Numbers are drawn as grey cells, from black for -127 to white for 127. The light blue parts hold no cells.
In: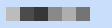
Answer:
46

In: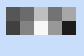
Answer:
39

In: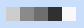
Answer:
120

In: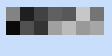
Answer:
-39

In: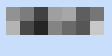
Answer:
39

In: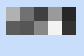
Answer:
-89

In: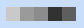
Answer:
-33
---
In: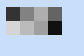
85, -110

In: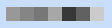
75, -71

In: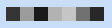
69, -101

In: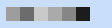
73, -99

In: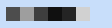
81, -111

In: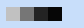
65, -121

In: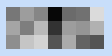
91, -120

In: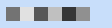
97, -73
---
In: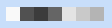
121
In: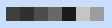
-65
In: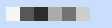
117
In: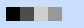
-124
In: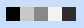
-124
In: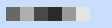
-23
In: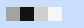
35
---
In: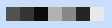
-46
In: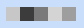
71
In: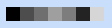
-126
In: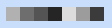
49
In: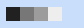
-94
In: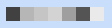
-62
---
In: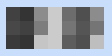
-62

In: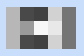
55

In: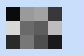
-116

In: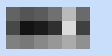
-28

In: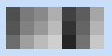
-48

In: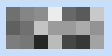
-15

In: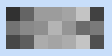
-78

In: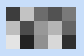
-66
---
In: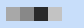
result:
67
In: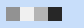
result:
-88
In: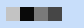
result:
-57
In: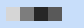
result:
-38
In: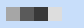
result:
93
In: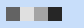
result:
-89
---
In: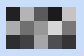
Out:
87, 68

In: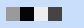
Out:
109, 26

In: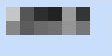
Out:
70, 27

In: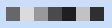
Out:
91, 66

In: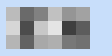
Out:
100, 86

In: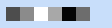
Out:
127, 40
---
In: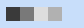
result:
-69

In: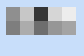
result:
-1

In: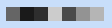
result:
-26

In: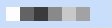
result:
125

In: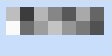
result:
122

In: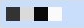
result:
-76

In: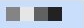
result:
4

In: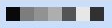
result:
-118
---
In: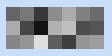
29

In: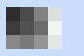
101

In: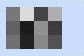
-45

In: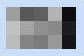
-106

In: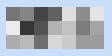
28

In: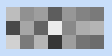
-19

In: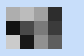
-33

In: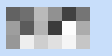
70
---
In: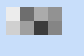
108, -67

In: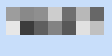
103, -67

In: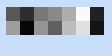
122, -120

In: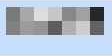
93, -88

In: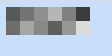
92, -68

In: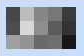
88, -104

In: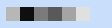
96, -112

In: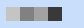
68, -70

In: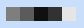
101, -111
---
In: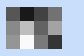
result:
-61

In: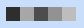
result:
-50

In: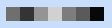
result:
20

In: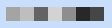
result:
-27

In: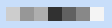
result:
46

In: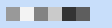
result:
3

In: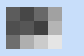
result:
-23
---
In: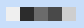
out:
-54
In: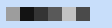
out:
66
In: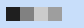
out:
75
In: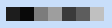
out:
-34
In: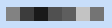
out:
67
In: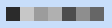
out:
14
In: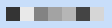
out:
-59
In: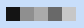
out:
-22
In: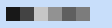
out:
-32
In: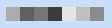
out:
63
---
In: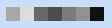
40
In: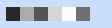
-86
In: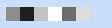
14
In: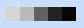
86
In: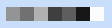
20
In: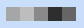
38
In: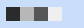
-84
